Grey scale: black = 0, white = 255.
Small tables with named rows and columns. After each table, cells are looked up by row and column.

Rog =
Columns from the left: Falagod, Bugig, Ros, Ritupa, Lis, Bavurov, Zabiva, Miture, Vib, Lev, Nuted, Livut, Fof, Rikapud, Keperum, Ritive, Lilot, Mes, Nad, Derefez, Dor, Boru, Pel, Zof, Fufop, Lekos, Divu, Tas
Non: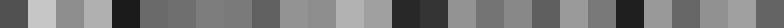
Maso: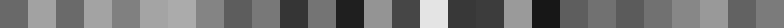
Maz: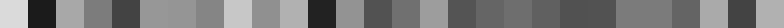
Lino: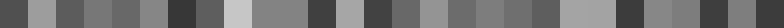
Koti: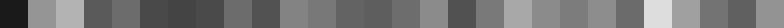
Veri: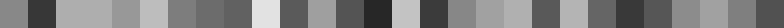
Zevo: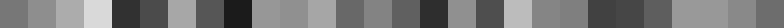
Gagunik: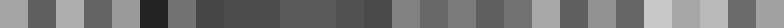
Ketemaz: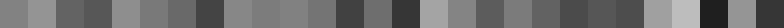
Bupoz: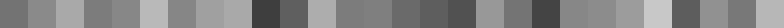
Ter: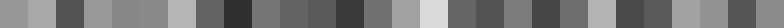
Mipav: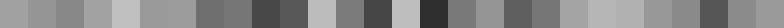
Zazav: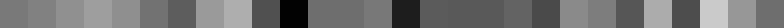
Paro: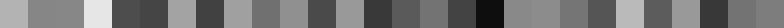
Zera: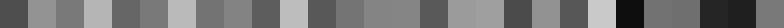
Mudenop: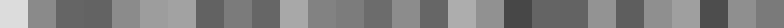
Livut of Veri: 159
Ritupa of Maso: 163
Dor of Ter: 109
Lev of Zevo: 151
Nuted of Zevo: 144
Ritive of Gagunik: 103
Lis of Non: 27
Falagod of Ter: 151

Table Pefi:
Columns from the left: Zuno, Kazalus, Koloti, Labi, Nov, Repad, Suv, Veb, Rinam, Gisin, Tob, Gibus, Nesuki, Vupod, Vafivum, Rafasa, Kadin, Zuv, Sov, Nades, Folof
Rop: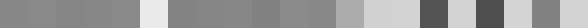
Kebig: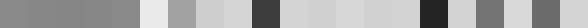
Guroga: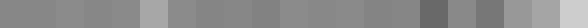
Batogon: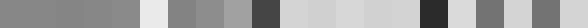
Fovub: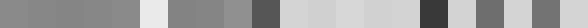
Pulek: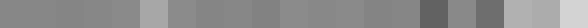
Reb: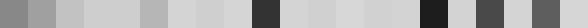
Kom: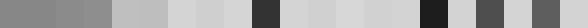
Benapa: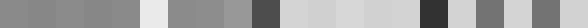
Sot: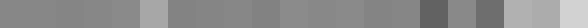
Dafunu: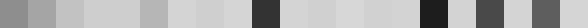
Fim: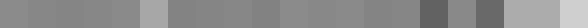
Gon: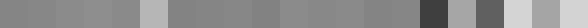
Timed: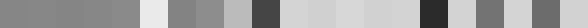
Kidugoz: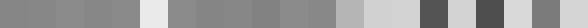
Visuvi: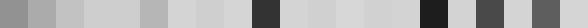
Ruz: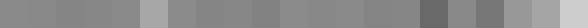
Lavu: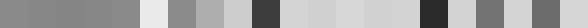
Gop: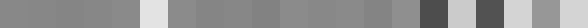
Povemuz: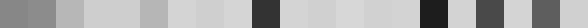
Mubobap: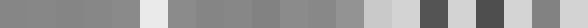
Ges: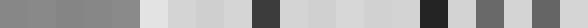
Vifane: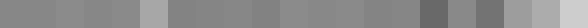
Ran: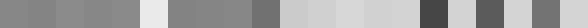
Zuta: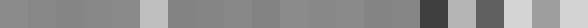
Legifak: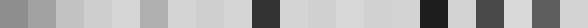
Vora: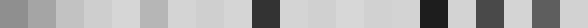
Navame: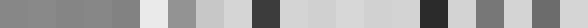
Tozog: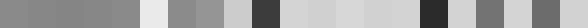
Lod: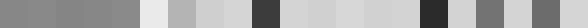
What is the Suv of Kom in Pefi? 212
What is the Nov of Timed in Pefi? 138
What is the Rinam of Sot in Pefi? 135
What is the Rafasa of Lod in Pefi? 43
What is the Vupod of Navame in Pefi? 209
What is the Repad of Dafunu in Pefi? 182
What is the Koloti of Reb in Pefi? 194
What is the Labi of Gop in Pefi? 135
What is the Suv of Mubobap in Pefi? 139
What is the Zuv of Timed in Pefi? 115
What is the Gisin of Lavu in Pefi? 60
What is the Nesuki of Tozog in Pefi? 215
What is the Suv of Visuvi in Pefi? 212
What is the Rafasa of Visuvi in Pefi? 29
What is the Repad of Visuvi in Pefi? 182
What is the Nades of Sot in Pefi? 172
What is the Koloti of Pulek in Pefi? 133
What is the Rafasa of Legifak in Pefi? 29
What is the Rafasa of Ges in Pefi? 36
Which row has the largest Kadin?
Batogon

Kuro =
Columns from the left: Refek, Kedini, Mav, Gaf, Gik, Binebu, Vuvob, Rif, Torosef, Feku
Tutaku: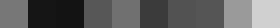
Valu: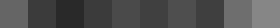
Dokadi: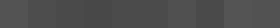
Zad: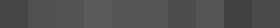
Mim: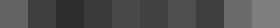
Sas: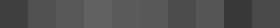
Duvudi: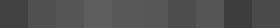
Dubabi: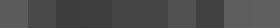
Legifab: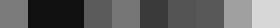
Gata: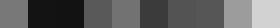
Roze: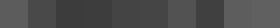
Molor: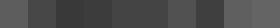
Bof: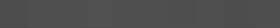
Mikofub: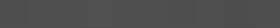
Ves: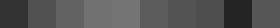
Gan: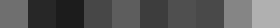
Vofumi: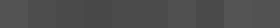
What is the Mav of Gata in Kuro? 18
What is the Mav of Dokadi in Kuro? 74
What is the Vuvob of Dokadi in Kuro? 80
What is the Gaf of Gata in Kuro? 89
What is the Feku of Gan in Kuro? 176
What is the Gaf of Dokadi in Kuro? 72
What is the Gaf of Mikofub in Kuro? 80
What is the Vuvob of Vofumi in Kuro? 80
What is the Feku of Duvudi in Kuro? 75
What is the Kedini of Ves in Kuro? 81
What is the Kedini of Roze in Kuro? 73
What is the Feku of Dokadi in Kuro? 82

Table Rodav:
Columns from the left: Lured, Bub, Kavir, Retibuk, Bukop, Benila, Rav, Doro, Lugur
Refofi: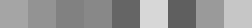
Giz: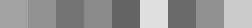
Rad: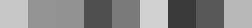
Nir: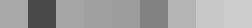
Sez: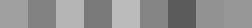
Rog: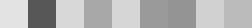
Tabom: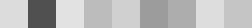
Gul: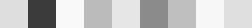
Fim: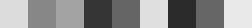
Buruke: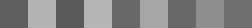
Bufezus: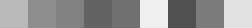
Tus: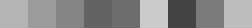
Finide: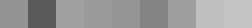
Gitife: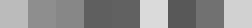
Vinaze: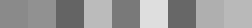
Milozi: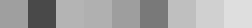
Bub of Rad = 148
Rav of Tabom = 173
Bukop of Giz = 100
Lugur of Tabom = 197
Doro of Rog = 209
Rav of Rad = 57
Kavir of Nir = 166
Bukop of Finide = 149
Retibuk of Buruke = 181
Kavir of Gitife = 135
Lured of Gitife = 187
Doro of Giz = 144
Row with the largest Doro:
Gul

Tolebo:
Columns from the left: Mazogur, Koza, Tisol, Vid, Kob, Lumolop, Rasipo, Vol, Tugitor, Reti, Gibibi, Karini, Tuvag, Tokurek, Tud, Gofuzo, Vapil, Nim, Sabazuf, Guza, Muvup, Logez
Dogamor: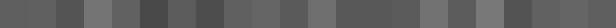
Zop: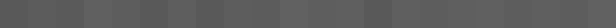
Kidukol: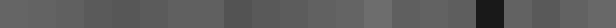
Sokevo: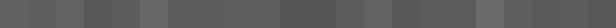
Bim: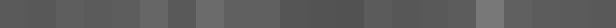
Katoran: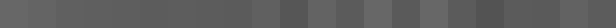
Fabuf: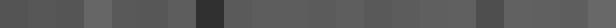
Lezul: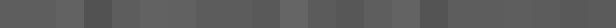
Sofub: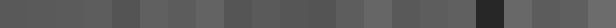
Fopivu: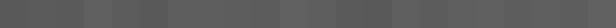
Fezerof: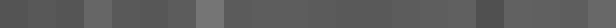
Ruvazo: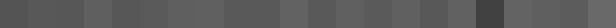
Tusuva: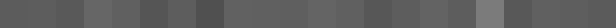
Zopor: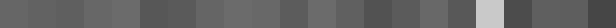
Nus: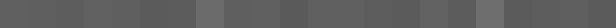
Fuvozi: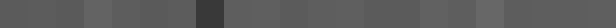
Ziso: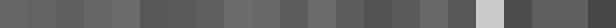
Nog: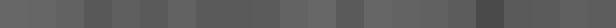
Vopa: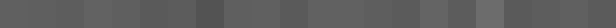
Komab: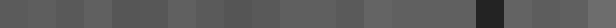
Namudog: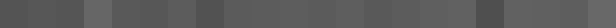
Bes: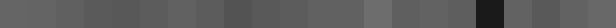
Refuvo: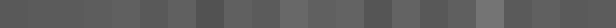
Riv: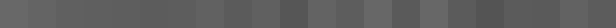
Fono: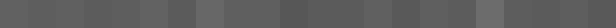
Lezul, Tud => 99
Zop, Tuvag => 95
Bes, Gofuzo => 98
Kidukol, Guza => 89
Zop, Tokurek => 89
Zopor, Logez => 70
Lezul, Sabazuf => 94
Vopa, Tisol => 93
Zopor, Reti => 104
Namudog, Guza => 96
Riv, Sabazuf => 91
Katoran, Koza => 100
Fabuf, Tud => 92
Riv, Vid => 95
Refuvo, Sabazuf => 90
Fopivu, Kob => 92
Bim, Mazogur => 90
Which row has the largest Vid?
Dogamor

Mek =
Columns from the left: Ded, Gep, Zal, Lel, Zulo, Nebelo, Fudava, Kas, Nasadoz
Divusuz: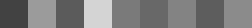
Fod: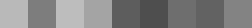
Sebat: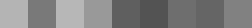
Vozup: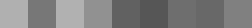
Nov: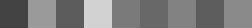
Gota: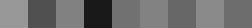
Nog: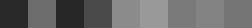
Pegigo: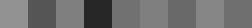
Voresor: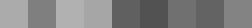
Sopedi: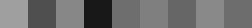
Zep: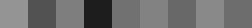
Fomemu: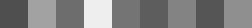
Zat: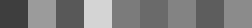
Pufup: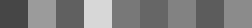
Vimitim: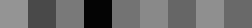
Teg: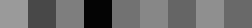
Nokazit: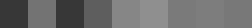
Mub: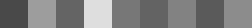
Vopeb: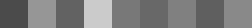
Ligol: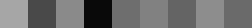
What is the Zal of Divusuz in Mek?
91
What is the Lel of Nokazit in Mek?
94
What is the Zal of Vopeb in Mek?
98
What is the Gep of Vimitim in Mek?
73
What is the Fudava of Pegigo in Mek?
105
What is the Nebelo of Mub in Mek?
99
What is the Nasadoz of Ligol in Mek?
106
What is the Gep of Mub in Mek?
157
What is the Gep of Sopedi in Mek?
79
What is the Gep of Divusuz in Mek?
155
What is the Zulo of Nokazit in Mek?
134
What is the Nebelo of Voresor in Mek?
82
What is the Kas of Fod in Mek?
98
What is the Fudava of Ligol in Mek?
100
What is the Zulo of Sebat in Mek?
95
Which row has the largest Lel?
Fomemu

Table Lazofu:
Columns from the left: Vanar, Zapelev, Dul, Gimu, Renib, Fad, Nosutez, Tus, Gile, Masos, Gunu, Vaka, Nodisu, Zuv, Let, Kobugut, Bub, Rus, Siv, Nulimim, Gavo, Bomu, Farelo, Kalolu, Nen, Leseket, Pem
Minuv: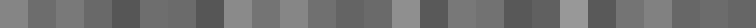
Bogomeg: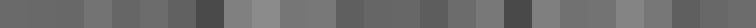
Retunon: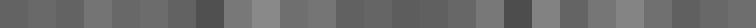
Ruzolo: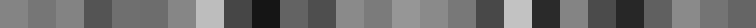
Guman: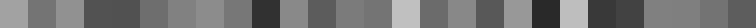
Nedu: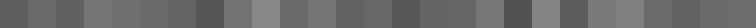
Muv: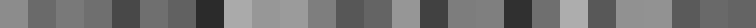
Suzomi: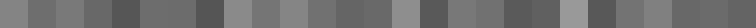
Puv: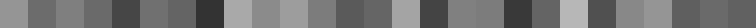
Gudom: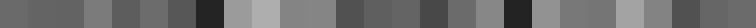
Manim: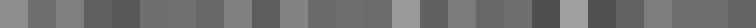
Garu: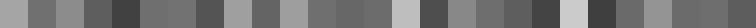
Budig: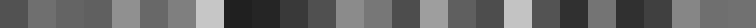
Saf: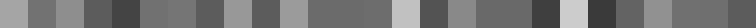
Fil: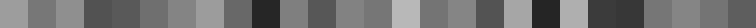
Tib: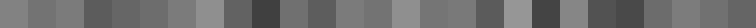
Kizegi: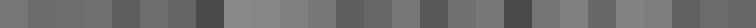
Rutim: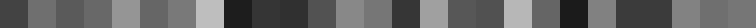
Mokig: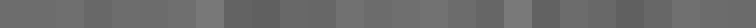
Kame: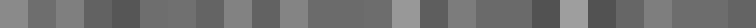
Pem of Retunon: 110
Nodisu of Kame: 107
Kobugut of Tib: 117
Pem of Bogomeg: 108
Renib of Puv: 70
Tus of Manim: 105
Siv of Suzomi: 90
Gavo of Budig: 48
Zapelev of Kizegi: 107
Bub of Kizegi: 112

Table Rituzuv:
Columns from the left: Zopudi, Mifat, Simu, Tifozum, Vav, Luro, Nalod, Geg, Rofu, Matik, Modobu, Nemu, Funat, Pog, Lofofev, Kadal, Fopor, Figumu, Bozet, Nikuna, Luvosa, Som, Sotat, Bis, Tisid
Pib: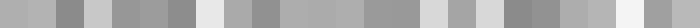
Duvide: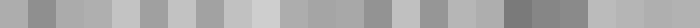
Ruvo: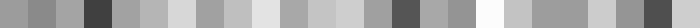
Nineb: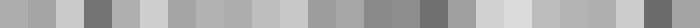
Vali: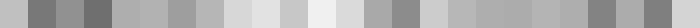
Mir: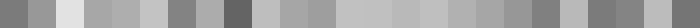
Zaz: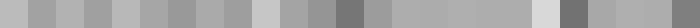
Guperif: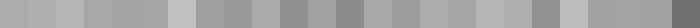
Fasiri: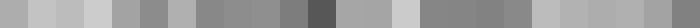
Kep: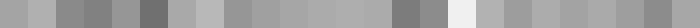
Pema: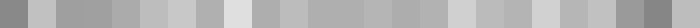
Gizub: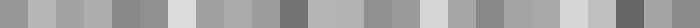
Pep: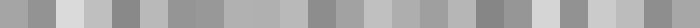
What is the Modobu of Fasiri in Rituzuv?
125
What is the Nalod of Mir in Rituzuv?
131
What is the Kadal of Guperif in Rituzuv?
171
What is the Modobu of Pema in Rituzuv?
188
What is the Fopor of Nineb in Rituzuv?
159
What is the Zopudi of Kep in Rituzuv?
164
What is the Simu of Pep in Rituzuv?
218
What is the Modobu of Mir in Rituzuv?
166
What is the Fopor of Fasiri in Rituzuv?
133
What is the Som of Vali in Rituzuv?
131
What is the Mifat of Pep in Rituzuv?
147
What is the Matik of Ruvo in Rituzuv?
227
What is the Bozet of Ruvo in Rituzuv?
195
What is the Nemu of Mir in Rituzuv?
158
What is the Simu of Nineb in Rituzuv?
202
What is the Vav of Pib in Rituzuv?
151
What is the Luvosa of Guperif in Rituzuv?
188
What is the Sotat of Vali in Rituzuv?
172
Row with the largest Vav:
Duvide

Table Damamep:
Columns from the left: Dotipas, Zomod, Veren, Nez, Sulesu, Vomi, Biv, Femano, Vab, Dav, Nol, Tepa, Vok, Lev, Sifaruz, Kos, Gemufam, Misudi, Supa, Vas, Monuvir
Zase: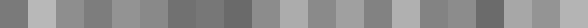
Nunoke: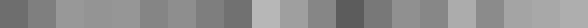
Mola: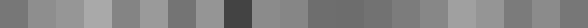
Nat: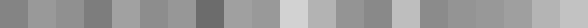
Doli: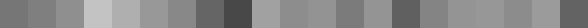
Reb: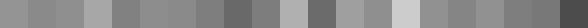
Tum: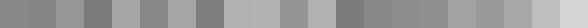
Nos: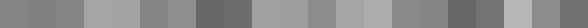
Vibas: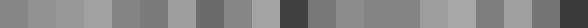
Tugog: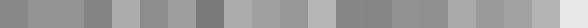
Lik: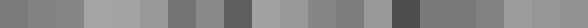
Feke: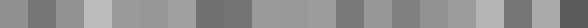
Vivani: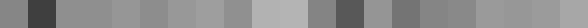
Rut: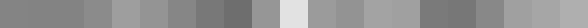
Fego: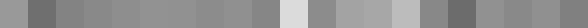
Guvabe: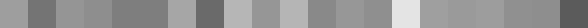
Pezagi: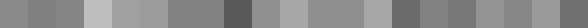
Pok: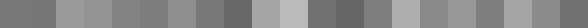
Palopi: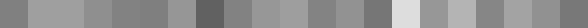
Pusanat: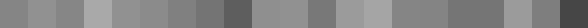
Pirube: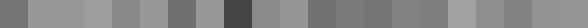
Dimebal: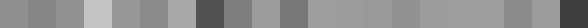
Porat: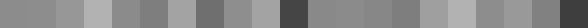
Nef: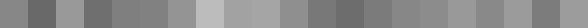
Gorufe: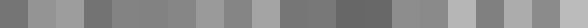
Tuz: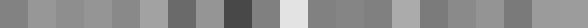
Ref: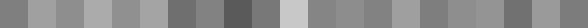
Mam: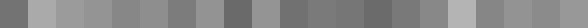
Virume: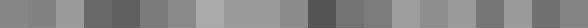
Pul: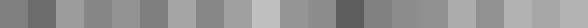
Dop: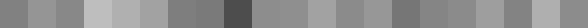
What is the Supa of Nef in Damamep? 155
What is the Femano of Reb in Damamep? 126
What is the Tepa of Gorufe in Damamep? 120
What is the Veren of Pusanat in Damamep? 134
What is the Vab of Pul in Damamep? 160
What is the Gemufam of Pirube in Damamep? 161
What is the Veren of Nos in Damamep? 133
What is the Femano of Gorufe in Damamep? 154
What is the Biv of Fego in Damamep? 145
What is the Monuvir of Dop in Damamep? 140
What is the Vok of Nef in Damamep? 109
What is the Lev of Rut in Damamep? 163
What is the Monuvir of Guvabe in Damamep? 91
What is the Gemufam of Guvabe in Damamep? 154
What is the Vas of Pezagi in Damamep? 154
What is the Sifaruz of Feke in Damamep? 128
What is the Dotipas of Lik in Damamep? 122
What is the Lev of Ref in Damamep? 130

